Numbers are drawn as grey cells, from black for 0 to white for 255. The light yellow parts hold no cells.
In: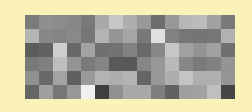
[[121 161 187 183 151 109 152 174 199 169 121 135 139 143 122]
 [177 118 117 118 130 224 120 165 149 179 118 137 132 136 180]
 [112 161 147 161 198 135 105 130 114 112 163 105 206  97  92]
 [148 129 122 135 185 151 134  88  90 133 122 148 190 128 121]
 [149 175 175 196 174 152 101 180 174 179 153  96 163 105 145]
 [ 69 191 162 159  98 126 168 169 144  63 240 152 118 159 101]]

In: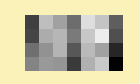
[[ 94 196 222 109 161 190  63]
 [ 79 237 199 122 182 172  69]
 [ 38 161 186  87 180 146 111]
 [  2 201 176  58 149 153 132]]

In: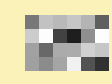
[[ 95 180 198 185 194 120]
 [253 143  30  66 253 204]
 [198 209 172 171 104 161]
 [ 49  82 241 165 139 160]]

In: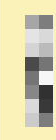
[[125 166]
 [217 228]
 [187 212]
 [117  74]
 [246 117]
 [ 49 135]
 [ 57 217]
 [124 203]]

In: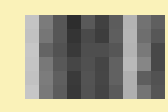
[[ 95 114 179  92  65  89  45  86 123 196]
 [ 87 110 181  94  61  74  52  86 118 193]
 [ 72 121 179  86  78  78  57  82 100 198]
 [ 72 134 185  97  69  80  70  88 120 196]
 [ 82  94 175  97  70  83  58  95 124 193]
 [ 85 116 175  90  68  82  56  92 121 198]]

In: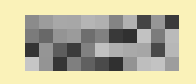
[[ 58 150  68 177 132 176 181 167 168 156 139]
 [186 124 194  48  57 129 110 155 148 104 123]
 [183  73 166 169 175 193 129  59  93 149  52]
 [157 195 190 147  48  74  96 127  53 148 198]]

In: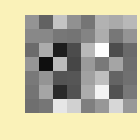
[[184 170 178 117 145 196  98 148]
 [148 119 173 132 116 119 136 136]
 [106  77 254 185  76  29 172 107]
 [110 165 121 154  70 188  15 150]
 [112 100 191 161  86  84 148 121]
 [120  82 243 172  82  42 165 116]
 [152 215 151 127 209 230 118 111]]
